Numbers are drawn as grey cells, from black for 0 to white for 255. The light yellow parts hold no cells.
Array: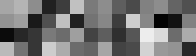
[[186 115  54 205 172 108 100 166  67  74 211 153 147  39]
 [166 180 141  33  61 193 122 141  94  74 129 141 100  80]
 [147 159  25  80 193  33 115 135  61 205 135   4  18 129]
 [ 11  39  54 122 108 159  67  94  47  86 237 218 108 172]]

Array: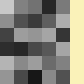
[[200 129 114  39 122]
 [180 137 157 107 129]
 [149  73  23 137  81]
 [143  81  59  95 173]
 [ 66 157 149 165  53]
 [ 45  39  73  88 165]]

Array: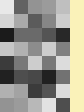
[[232  98 147 155 191]
 [213 170  91 134 205]
 [198 177 140 205 128]
 [177 163  59  84 220]
 [147 155 184 226  78]
 [ 59 120 205 120 220]
 [ 33  78  72  33 114]
 [ 27 106 106  84  40]]

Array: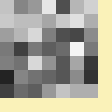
[[201 189 189 166 201 224 174]
 [195 133 152 230  79 182 209]
 [158 182 216 127  79  71 139]
 [127 114 216 146  86 166  56]
 [121  64 121  94 107 244 121]
 [ 64 107  94 152 195 174 174]
 [ 35 133 114 101  86 139  50]]

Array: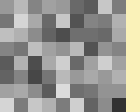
[[213 124 199 177 124 207  99 140  50]
 [191 177 140  99  77 111 111 105 169]
 [161 169 140  91 220 111 118 147 147]
 [153 185 132 161 153 105  91 199 124]
 [132 118 191 161 147 185  83 147 132]
 [118 213 169 105 199  83 132 124 177]
 [ 99 132  71 118 185 153 169 153 177]
 [ 91 177  77 169 207 105 161 207 161]]

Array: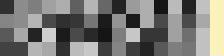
[[133 140 181  74  48  54 118  27 148  27 174  74 161  74 168]
 [ 89 168  35 207  27  74  41  21 126 199  54  54 161 111 193]
 [ 66  66 181 168  48 187 199  60 133  60  35  89 126 118 193]
 [ 48 140 126 161 174  96 181 103  35 155 174  21 187  35 193]]

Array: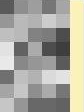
[[233 136 150 158  90]
 [226  98 171  77  62]
 [198 150 104 104  98]
 [191 185 130 124  77]
 [165 198 142 171 118]
 [150 185 178 204 185]
 [112 191 178 218 226]
 [ 90 142 158 118 165]]

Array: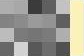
[[188 123 117 123 174]
 [174 168  59  95 194]
 [131 139 154 147  95]
 [103 210  88 109  80]]

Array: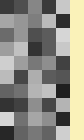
[[214 113 166 142  39]
 [207 158 120 142  65]
 [187  71 174  92  85]
 [166 150 126 187  45]
 [158 193  51  92 200]
 [107 150  79  92 214]
 [ 99 113 180 193  31]
 [ 58  79 134  58 200]
 [ 51  65 142  71 180]
 [ 39  99 120  99 207]]
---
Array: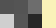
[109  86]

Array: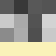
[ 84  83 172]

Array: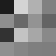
[129 147 195 144]

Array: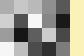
[ 88 134  94 190]

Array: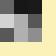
[ 26 175  88]

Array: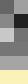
[160 136]
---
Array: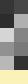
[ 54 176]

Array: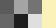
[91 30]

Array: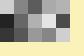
[207 103 153]

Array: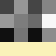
[ 67 125  15]

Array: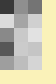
[ 57 165 226]

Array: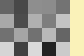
[101  76 113  34]

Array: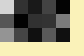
[213   2  16]

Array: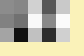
[140 113 193]
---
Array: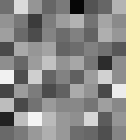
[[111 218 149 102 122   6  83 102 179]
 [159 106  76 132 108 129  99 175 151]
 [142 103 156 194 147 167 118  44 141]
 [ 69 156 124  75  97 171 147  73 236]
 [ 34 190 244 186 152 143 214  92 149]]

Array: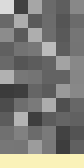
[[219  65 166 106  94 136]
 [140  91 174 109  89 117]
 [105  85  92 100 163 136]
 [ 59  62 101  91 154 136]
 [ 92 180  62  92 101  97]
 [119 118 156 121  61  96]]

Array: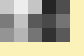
[[200 237 197  37  78]
 [148 181 117  49  89]]

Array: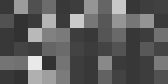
[[ 56 156  80 108  56  61 149 101 200  55  62  65]
 [ 56  50 185 129 122  61  56  85 105  55  61 113]
 [116 113 233  50 116  61  56 137  58  55  61 123]]

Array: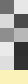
[[110 231]
 [142 184]
 [222  50]]

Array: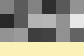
[[130  91 130  47  89 147]
 [147 154  62  66 145  99]]
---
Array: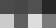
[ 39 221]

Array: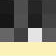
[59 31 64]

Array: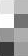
[187 253]

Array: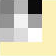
[ 11 242 197]

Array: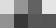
[229  87]

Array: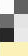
[ 97 108]
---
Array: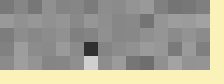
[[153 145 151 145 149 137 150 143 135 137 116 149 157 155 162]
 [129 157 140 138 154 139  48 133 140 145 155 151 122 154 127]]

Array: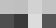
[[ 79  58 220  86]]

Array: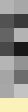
[[ 82  58]
 [ 72  24]
 [165 108]]

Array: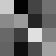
[[138 155  36  97]
 [ 99  14  76 162]]

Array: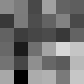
[[ 56 123  77  99 130  73]
 [104  27 112 164 215 197]
 [168   1 172 177 122 198]]

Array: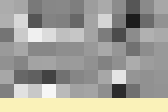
[[175 216  85 131 128 103 164 213 122  28 107 146]
 [154 167 135 135 142 142 153 169 150 113 141 153]
 [167 103  96  66 113 134 140 167 228 149 145 149]]

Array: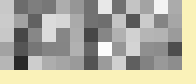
[[203 162  97 219 214 170 114 110 196  86 203 132 166]
 [162  85 118 132 133 177 102 252 150 212 143 140  77]]
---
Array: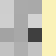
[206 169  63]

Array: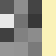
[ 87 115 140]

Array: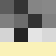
[ 93 108 228]

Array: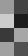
[155  28]

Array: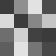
[60 60 65 72]

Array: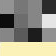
[147 109  28]
